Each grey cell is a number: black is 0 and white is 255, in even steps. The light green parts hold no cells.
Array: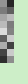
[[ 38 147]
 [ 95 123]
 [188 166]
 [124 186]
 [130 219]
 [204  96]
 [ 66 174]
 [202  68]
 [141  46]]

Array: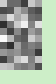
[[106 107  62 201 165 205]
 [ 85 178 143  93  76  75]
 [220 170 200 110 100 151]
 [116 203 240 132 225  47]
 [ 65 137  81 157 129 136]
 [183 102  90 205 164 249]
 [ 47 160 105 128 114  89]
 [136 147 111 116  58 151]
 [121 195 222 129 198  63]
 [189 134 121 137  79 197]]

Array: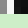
[[246  18  15 137]
 [245  21  13 136]]

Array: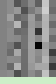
[[140  84 110 138  96 198 118 130]
 [140 153  81 123 144 206 108 130]
 [159 104 114 157 111 180 133 130]
 [135 182  98 153 135 177 108 130]
 [140 105 110 157  51 180 135 130]
 [140 137 115 157 135 180 108 130]
 [120  82 115 160   4 157 132 130]
 [108 168 110 157 141 166  62 130]
 [139 137 110 157 135 180 108 130]
 [105 179 109 152 167 168  58 130]
 [140  79 110 140 121 193 108 135]]

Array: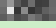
[[152  92  67 109  61  64 104 116]
 [231  53 139  52  68  96 107 108]
 [118  75  84 121 104  77  95  93]]

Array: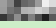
[[133  65 102 113 155 240 219 158]
 [116 103 178 183 209 196 151 155]
 [ 89 142  73 128  81  33  90  54]]
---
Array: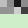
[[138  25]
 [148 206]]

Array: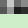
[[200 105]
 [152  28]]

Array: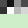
[[ 19 146]
 [252 183]]

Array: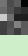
[[75 91]
 [82 58]]

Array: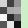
[[ 65 148]
 [171 175]]

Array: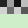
[[160  19]
 [108 207]]
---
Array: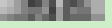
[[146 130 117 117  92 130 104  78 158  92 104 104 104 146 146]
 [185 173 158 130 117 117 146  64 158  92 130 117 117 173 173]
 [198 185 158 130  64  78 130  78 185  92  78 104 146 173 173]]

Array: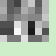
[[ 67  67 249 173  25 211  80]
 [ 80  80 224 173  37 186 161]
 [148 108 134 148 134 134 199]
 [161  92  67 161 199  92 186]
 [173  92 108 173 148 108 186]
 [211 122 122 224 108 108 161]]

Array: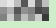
[[130 205 116 190 145 205  58]
 [145 175  86 145 130  73  86]
 [217 231 190  86 217 100 190]]

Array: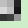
[[ 52  64 150]
 [191 175  36]
 [216 191  22]]

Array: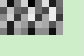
[[ 87 194 102  87 221 114  72 236 102]
 [126  31 157 126  16 141 141  16 157]
 [141 209  57 169 236  57 169 236  57]
 [182  31 182 157  72 182 169  87 157]
 [194  16 126 209   1 114 221  31 114]]

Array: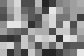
[[ 62  49  62 200 131 215 200 215  49 230 215 143]
 [ 77 131 200 143  89  77 186 215 118 118 159  62]
 [ 89 159 200 104  89 143  62 230 172 131 159 159]
 [118 172 215  77  77 186  36  62 131 143 159 172]
 [143 230 230 186  49  89 172 215 104 215  77 186]
 [159 118 104  89 186 172 172  77 200 200 104 172]
 [186  49 104  49 200 131  36  36  62 104 118 230]
 [200 215 104 200 159  77 172 104 186  77  89  89]]

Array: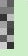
[[ 51 190]
 [ 93 175]
 [121 121]
 [149  93]
 [161  78]
 [190  65]
 [204  51]]

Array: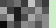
[[ 11 100  59 139 127  87 139]
 [ 74  87 112  59 196 100  59]
 [112 167  27  74 167 127 139]
 [167  59  27 112 100 155  87]]

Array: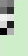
[[  2 175]
 [103  47]
 [135 119]
 [214  31]
 [240 228]]
